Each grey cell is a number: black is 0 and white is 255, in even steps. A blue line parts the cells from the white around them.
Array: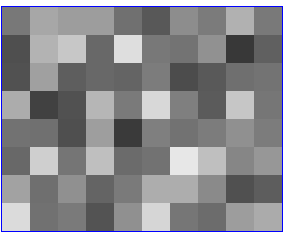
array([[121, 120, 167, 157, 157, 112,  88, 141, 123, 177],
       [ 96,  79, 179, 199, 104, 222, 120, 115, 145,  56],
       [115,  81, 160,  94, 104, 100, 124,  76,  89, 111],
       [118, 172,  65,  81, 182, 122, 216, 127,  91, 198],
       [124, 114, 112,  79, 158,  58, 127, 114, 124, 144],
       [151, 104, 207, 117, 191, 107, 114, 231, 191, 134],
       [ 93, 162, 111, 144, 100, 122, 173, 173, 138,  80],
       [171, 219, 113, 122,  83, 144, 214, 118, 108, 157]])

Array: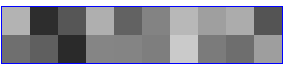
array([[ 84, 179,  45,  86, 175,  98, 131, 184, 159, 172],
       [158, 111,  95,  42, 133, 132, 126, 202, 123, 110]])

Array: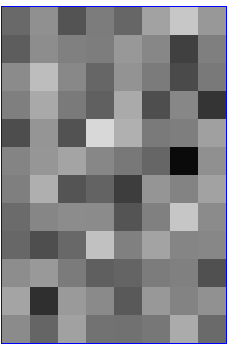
array([[152, 105, 144,  83, 124, 102, 162, 199],
       [127,  93, 141, 128, 125, 152, 135,  64],
       [121, 139, 189, 136, 102, 147, 123,  74],
       [ 52, 127, 169, 122,  96, 170,  78, 135],
       [160,  77, 149,  82, 216, 176, 122, 126],
       [144, 132, 150, 164, 135, 120, 102,  10],
       [162, 127, 175,  84,  99,  61, 149, 131],
       [139, 107, 134, 140, 139,  84, 128, 198],
       [135, 103,  78, 104, 193, 128, 163, 133],
       [ 80, 141, 153, 123,  95, 100, 124, 128],
       [145, 164,  47, 154, 138,  89, 152, 131],
       [106, 139, 101, 161, 114, 113, 119, 171]])

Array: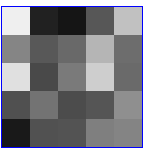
array([[193, 239,  33,  21,  87],
       [109, 133,  88, 105, 181],
       [106, 224,  73, 122, 206],
       [143,  80, 115,  76,  85],
       [132,  25,  81,  83, 127]])

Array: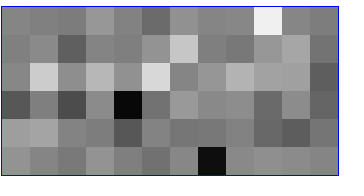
array([[125, 133, 128, 124, 151, 130, 107, 145, 133, 135, 240, 134],
       [115, 128, 138,  95, 132, 127, 147, 198, 127, 120, 151, 166],
       [ 94, 135, 204, 142, 183, 145, 216, 133, 150, 179, 162, 160],
       [101,  87, 127,  76, 139,   8, 114, 153, 137, 141, 106, 140],
       [117, 158, 164, 131, 125,  87, 131, 118, 120, 130, 104,  93],
       [133, 147, 133, 121, 147, 127, 113, 135,  14, 137, 143, 139]])

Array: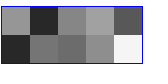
array([[ 88, 150,  40, 134, 161],
       [245,  40, 117, 108, 142]])
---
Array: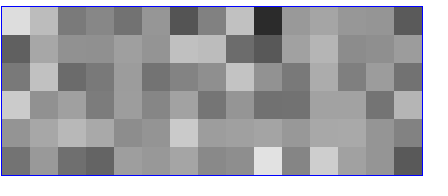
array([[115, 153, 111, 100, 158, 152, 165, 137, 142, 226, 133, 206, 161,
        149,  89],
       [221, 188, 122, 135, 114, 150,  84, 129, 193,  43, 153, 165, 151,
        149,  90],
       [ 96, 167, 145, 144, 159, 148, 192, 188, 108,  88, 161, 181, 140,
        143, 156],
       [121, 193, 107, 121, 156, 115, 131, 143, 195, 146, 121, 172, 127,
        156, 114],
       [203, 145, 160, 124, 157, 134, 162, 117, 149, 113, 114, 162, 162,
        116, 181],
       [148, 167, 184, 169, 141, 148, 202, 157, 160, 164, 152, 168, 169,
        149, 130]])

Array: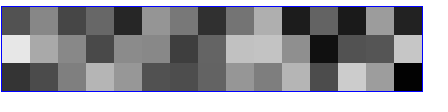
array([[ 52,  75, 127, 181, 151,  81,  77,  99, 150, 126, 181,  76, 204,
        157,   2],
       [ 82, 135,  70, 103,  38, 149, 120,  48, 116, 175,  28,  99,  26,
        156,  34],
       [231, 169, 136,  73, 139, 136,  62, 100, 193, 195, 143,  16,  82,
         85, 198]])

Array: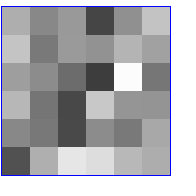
array([[ 81, 175, 230, 221, 184, 173],
       [174, 136, 153,  69, 144, 195],
       [196, 121, 154, 146, 180, 161],
       [158, 140, 108,  61, 252, 118],
       [183, 117,  72, 200, 149, 148],
       [136, 120,  73, 140, 121, 168]])

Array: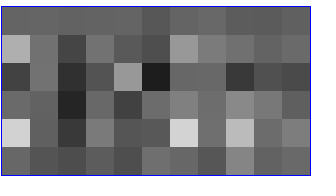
array([[103,  84,  77,  92,  78, 111, 103,  86, 133,  98, 105],
       [100, 101,  98,  99, 100,  87, 100, 104,  92,  91,  96],
       [175, 113,  69, 114,  89,  78, 152, 123, 112,  99, 106],
       [ 66, 114,  48,  83, 152,  29, 103, 104,  57,  80,  74],
       [106,  98,  37, 104,  65, 108, 128, 109, 137, 120,  95],
       [210,  96,  57, 122,  85,  88, 211, 111, 187, 108, 125]])

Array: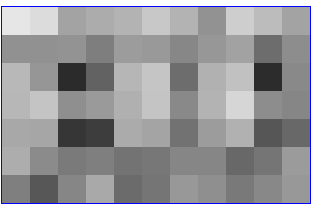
array([[127,  87, 134, 169, 107, 117, 152, 143, 121, 136, 152],
       [230, 220, 163, 172, 179, 200, 179, 146, 206, 188, 163],
       [145, 145, 147, 126, 156, 153, 135, 151, 162, 109, 141],
       [184, 150,  43,  98, 182, 197, 109, 177, 193,  44, 137],
       [183, 196, 143, 154, 176, 196, 137, 179, 214, 141, 134],
       [168, 166,  54,  61, 171, 164, 114, 156, 177,  86, 104],
       [173, 139, 122, 127, 115, 119, 134, 134, 104, 117, 155]])

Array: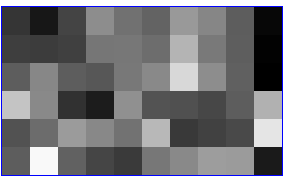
array([[ 93, 249,  97,  69,  58, 119, 137, 157, 155,  26],
       [ 53,  23,  68, 141, 113,  99, 153, 134,  93,   7],
       [ 62,  60,  64, 118, 119, 109, 180, 121,  94,   2],
       [ 93, 135,  93,  87, 120, 137, 216, 141,  96,   0],
       [196, 137,  49,  28, 144,  83,  80,  71,  93, 177],
       [ 82, 108, 155, 136, 114, 184,  57,  65,  73, 229]])
